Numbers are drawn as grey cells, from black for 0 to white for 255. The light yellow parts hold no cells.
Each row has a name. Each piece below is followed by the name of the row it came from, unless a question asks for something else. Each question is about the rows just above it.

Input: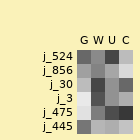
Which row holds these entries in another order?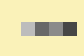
j_524
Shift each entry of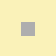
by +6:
[180]

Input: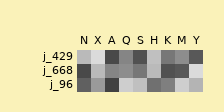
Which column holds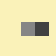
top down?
A
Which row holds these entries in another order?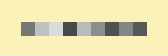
j_429

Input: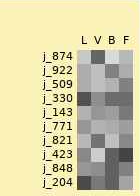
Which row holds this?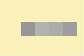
j_771
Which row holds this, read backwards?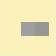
j_143
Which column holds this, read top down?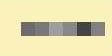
F
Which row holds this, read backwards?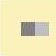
j_922
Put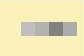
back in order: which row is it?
j_509

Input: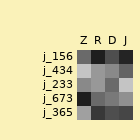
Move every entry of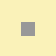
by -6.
[146]
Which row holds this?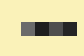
j_156
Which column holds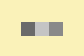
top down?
Z
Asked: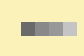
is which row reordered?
j_233
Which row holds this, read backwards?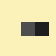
j_156

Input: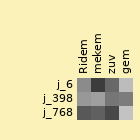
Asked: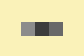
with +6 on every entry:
[145  66 110]
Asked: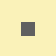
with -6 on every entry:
[90]
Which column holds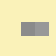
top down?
Ridem
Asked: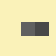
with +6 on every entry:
[102  78]
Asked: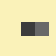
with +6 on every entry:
[ 66 110]

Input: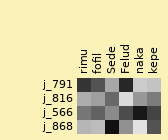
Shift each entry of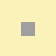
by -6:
[153]
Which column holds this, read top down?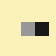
naka
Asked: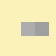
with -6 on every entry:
[167 153]
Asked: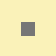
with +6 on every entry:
[124]
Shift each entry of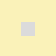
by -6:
[213]
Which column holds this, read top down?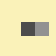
Felud
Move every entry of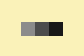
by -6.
[133  70  18]

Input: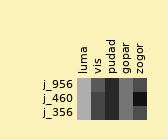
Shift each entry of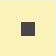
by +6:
[76]
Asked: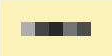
j_356
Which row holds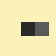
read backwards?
j_956

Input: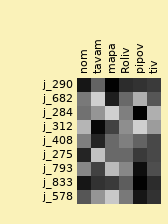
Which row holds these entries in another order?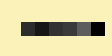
j_833
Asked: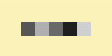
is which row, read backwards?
j_682

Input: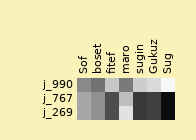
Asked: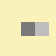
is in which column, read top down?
maro
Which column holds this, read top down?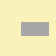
Sof

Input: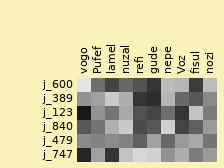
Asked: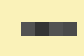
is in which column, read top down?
refi
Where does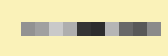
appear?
j_389

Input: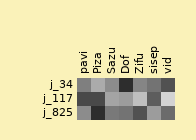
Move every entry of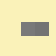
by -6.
[115 109]
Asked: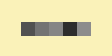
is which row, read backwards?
j_34

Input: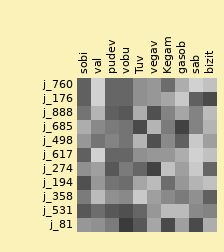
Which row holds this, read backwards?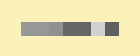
j_617
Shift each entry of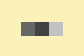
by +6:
[108  72 199]
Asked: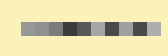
j_81

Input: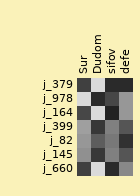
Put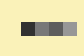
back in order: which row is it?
j_82
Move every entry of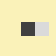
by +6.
[ 70 224]
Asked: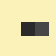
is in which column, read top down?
sifov
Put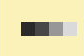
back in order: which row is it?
j_978
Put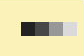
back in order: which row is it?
j_164
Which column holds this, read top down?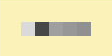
Sur

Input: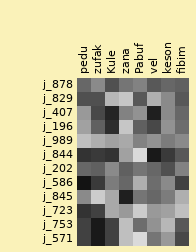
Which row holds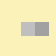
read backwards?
j_723
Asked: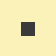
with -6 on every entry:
[52]
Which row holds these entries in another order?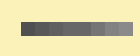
j_878
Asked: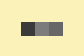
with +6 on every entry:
[ 64 130 109]
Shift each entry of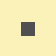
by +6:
[86]

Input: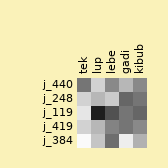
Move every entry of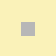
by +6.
[189]
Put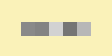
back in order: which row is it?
j_419
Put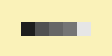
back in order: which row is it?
j_119
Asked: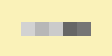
j_248
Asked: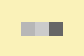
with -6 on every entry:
[177 197  96]

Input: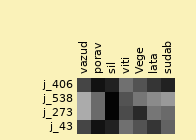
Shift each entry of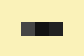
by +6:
[75 24 39]
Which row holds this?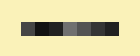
j_406

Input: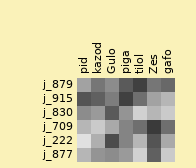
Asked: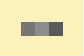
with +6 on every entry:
[124 146  96]
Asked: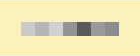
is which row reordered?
j_830
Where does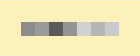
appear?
j_830
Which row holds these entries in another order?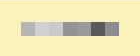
j_830
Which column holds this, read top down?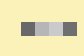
gafo

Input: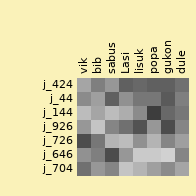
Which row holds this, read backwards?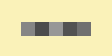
j_926
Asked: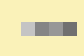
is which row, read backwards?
j_704
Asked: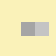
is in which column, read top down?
bib
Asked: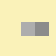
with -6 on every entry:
[167 133]
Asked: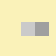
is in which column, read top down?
popa

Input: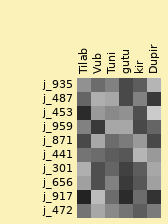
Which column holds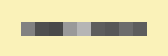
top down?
kir
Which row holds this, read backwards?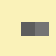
j_472
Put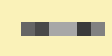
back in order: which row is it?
j_959
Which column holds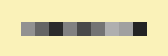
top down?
Tilab
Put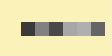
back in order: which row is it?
j_487
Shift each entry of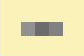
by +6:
[151 114 135]
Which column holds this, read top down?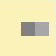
Tuni

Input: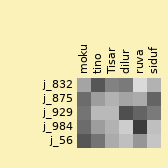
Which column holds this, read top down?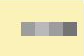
tino
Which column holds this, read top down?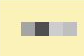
dilur
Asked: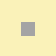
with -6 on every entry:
[158]
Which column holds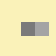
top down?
dilur

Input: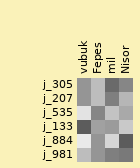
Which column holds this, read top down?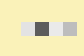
vubuk
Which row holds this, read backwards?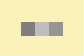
j_207
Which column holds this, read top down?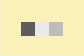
vubuk
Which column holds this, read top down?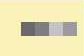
mil

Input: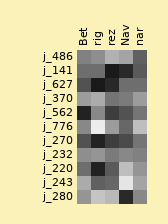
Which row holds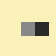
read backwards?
j_280
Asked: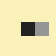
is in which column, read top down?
rig
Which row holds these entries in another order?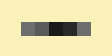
j_141
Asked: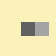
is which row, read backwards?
j_486

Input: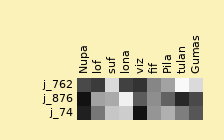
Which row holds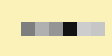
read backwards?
j_74
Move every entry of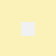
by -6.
[235]

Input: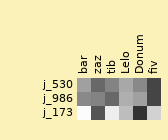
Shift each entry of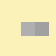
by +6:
[181 166]
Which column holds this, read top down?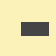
fiv
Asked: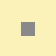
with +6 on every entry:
[143]
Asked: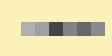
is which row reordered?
j_986
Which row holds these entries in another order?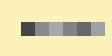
j_530
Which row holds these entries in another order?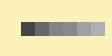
j_986
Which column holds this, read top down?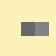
zaz

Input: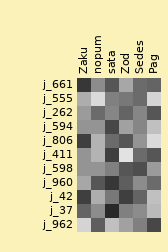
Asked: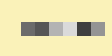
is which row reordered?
j_806
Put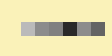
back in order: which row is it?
j_37
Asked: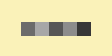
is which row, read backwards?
j_661
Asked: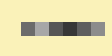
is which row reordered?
j_960
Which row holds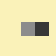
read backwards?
j_661

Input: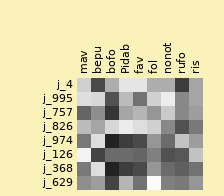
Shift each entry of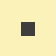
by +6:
[67]
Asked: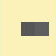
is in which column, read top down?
rufo
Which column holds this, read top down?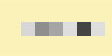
bepu
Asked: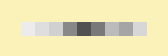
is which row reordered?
j_826
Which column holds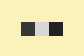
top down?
bofo
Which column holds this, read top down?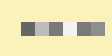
mav

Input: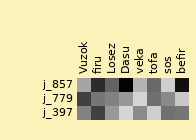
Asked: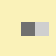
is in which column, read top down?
tofa
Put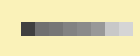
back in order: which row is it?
j_779
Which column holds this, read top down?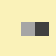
Vuzok
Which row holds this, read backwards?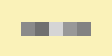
j_779

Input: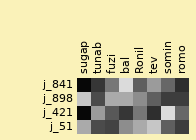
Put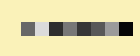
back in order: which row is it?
j_421
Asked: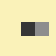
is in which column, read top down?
bal
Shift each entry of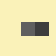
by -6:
[89 55]
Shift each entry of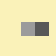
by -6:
[149  82]
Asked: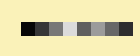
j_841
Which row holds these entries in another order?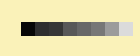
j_421
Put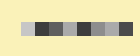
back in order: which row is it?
j_898

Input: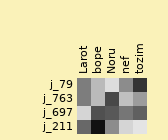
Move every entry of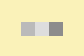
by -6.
[180 215 134]
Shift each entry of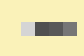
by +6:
[219  86  94 124]
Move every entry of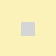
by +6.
[219]

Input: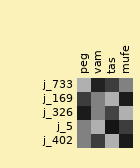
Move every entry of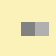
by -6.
[123 170]
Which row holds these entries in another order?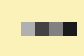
j_326
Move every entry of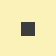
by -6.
[55]
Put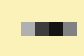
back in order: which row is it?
j_5
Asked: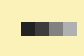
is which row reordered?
j_733
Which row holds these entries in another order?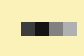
j_5

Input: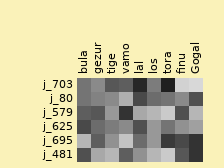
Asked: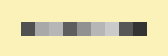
j_481
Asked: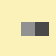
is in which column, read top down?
finu
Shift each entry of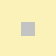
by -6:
[189]
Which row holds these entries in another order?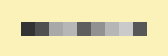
j_481
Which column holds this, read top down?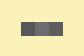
gezur
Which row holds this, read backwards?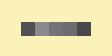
j_80

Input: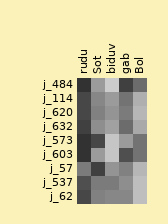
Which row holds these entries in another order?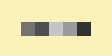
j_603
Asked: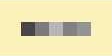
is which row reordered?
j_620
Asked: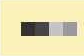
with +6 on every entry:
[ 56  77 203 161]
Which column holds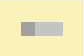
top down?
biduv

